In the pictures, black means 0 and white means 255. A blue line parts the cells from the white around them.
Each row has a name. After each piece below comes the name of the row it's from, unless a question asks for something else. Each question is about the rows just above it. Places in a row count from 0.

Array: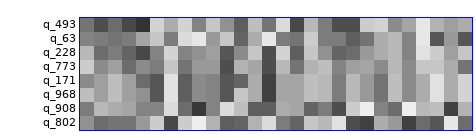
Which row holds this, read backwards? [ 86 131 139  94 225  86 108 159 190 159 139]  q_171
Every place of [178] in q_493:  25
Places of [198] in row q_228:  12 16 27
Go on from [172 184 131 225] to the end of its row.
[204 159 198]
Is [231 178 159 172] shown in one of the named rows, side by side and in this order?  yes
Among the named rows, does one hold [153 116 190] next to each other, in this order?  yes
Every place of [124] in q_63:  1 3 6 14 17 18

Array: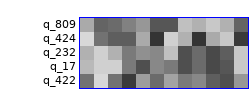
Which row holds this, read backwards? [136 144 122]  q_232
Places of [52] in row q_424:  5 8
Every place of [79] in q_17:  4 7
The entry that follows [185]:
[208]
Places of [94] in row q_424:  2 3
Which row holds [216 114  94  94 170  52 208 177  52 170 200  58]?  q_424
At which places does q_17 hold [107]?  8

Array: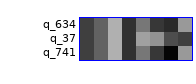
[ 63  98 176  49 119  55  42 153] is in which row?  q_634
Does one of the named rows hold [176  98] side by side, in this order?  no
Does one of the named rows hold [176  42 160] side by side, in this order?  no

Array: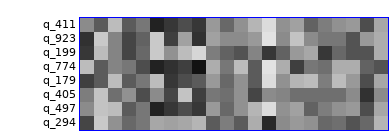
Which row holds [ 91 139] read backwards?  q_411
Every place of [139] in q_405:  5 13 19 21
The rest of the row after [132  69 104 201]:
[145 188 214 125  98  83 132  55  98 153 167  55 104  83  83 173]
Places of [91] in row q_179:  1 3 8 12

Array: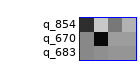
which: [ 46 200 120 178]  q_854
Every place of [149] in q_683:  2 3
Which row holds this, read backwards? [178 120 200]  q_854

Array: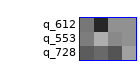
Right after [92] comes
[105]
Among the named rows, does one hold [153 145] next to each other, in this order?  no
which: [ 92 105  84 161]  q_728

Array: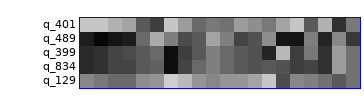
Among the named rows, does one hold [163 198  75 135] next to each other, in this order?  yes
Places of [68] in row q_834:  2 3 7 16
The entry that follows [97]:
[14]

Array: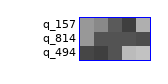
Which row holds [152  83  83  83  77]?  q_814
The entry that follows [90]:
[63]
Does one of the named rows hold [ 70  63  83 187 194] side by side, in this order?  yes
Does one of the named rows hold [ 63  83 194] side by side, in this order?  no
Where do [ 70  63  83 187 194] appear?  q_494
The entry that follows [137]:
[90]
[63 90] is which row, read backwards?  q_157

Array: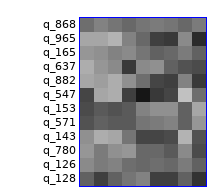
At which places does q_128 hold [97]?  0 2 7
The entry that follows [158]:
[173]
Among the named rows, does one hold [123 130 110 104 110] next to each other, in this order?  yes

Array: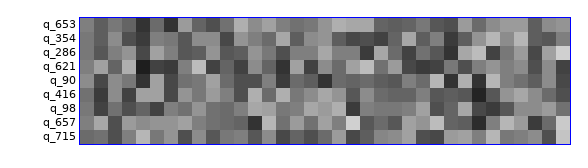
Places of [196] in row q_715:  34
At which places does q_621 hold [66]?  5 9 11 16 25 34
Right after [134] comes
[140]

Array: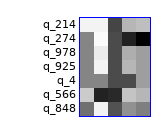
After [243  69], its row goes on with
[182 190]
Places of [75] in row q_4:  2 3
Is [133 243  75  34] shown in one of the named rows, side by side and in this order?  no
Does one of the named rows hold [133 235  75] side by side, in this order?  yes
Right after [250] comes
[75]
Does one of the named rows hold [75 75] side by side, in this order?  yes

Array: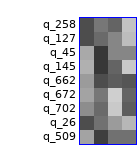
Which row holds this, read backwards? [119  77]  q_258
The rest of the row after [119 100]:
[195]
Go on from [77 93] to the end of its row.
[85]
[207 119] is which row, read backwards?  q_672
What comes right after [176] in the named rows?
[55]

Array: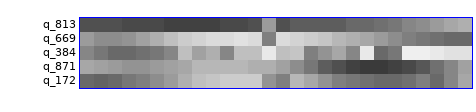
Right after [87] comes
[112]
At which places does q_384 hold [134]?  0 6 10 19
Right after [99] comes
[105]
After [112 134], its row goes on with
[161]
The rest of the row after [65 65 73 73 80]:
[155  80  93  93  93  93 105 105 112 119 134 141 155 167 175]
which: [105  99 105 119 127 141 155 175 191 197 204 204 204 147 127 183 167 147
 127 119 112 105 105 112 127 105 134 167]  q_172
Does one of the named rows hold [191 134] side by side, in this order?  no

